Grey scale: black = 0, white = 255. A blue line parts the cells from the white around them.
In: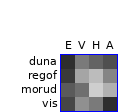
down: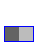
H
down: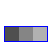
A

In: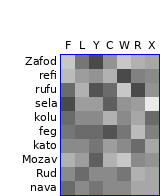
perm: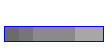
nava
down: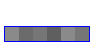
Y
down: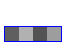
C
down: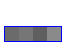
Y
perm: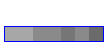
nava
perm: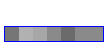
Rud

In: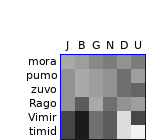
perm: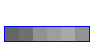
zuvo
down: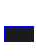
B

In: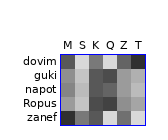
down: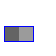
Z
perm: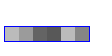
napot
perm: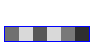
zanef

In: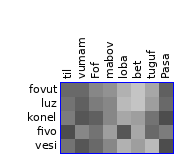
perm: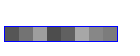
konel
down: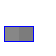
Fof
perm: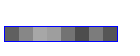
konel
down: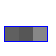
vumam
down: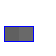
Pasa
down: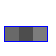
Pasa
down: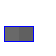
vumam

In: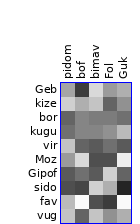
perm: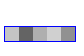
kize
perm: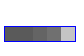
vir
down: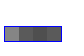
bimav
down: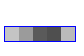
pidom
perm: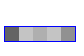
vug
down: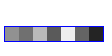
Guk

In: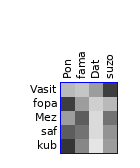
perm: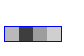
fopa
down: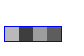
Pon
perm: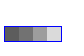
Mez
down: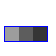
Pon
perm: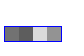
saf

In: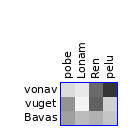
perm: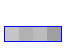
Bavas
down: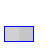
pelu
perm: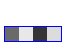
vonav
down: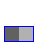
Ren

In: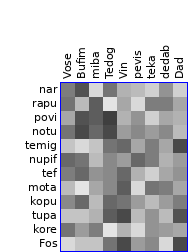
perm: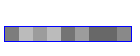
kopu
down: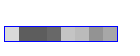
miba
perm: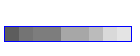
rapu
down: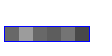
Vin
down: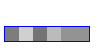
teka

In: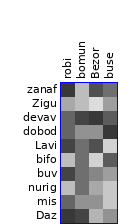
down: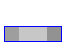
buse
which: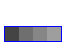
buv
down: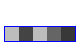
robi
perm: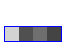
Lavi
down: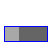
robi

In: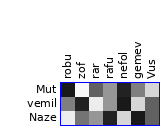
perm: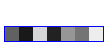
Naze
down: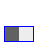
rar
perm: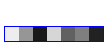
vemil

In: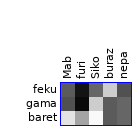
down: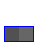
nepa
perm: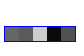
gama
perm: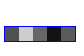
feku
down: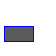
buraz

